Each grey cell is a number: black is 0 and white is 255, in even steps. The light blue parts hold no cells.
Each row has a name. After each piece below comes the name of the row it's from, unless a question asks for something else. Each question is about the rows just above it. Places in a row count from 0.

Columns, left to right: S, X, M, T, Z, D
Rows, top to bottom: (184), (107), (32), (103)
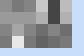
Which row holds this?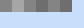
(32)
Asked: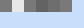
(103)
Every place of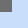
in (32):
3 5
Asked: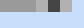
(107)
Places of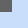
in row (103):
3
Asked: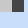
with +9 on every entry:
[209  78]

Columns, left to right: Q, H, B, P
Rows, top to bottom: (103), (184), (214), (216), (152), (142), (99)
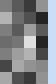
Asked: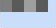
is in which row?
(214)
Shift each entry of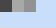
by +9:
[ 79 177 155]
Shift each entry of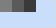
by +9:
[135  99  67]
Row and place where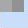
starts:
(142), 1
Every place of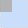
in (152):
2
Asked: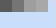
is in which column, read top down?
H

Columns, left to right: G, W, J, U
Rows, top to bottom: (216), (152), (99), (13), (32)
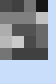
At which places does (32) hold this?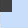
1 2 3
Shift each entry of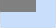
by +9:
[137 137 137]
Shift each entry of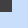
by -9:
[55]
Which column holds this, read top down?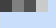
W
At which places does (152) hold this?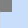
0 1 2
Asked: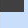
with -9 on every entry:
[55 55]

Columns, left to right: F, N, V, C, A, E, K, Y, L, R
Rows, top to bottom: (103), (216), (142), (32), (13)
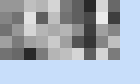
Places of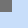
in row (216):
1 5
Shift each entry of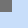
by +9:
[123]
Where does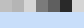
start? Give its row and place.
(103), 2
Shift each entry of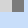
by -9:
[204 114]

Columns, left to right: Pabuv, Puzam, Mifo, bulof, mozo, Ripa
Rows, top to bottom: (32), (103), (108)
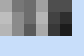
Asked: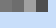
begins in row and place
(32), 1
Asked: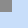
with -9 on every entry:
[130]
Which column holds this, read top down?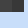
mozo

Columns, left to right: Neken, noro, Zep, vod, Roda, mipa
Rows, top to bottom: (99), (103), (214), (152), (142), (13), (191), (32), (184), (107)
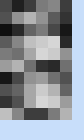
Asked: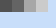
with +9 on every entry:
[ 90 109 176 212]
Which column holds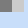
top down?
vod
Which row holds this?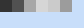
(184)

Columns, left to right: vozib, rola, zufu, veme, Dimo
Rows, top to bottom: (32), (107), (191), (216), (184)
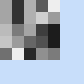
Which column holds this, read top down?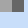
zufu
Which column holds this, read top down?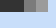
rola
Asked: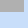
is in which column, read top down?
zufu

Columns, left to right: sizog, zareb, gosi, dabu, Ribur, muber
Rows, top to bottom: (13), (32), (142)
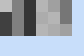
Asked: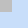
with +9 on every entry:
[200]
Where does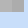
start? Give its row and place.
(142), 3
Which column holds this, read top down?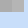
dabu

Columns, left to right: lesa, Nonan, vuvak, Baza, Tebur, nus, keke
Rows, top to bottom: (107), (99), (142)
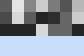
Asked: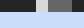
(142)
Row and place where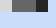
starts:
(142), 3
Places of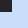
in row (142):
0 1 2 6
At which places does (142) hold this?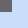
4 5
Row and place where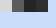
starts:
(99), 1

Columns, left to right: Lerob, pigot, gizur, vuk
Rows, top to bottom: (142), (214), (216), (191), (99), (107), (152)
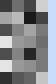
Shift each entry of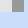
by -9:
[219 144]
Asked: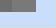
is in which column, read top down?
vuk
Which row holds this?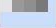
(107)
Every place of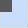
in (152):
1

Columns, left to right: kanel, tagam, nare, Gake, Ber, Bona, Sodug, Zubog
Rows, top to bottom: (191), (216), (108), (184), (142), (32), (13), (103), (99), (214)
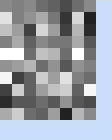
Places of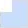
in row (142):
0 1 6
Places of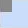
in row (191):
0 2 7
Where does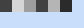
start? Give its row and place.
(108), 2
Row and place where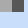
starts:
(184), 6
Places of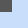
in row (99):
1 2 4 6

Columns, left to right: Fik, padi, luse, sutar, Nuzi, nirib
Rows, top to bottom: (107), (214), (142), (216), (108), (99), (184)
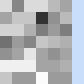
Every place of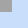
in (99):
3 4
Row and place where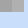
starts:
(99), 4
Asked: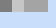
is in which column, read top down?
sutar
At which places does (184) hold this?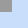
1 2 4 5
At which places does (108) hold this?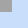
1 3 5
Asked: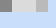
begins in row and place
(107), 1

